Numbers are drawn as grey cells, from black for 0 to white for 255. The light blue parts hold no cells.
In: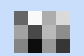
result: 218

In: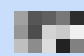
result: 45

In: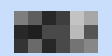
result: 167

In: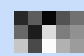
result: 113

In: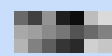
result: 218

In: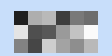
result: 109

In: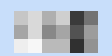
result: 115

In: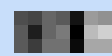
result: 145
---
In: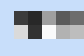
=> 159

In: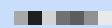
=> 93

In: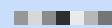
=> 234

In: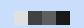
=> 65

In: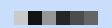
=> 37

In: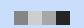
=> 206
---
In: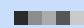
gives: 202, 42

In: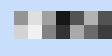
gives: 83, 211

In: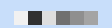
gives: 164, 241

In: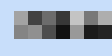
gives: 174, 132

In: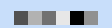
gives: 144, 81

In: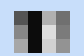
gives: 112, 167

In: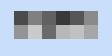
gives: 138, 148

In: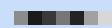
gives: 215, 140

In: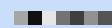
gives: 84, 166
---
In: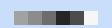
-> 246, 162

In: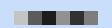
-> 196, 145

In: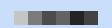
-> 197, 123

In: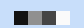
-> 250, 144

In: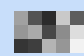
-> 242, 221

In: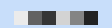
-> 235, 211

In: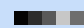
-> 199, 110
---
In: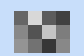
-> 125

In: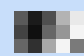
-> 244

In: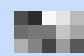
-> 166

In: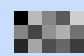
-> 114

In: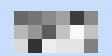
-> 194

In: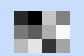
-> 248

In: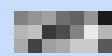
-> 182

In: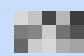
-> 83
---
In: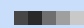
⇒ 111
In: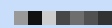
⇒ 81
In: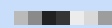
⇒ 157
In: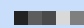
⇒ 93
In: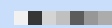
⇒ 172
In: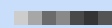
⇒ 107
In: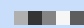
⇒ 132
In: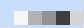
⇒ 178
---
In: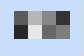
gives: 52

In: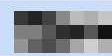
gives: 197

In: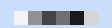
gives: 213

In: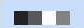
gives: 130

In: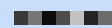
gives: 108

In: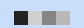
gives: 184

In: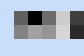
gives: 63
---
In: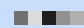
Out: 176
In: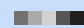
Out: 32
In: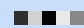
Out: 135
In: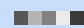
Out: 58
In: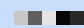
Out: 41
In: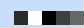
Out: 104
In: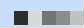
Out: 193
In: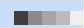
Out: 239
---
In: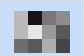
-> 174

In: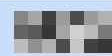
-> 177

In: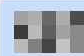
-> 68

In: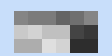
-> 223

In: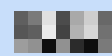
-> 14

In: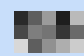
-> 145

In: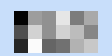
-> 101

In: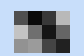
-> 68
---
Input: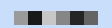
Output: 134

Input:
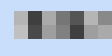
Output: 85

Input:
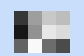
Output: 158

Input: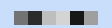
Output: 212

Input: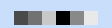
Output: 1

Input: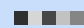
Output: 71

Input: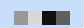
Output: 216

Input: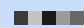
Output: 26

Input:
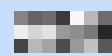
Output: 247
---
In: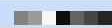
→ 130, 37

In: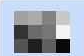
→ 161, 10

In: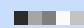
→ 43, 195

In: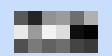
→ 89, 57

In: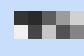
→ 52, 132

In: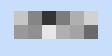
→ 198, 106

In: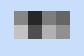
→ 134, 144
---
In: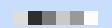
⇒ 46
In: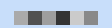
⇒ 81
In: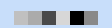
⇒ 171
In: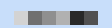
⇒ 112
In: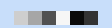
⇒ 166
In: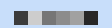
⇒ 205
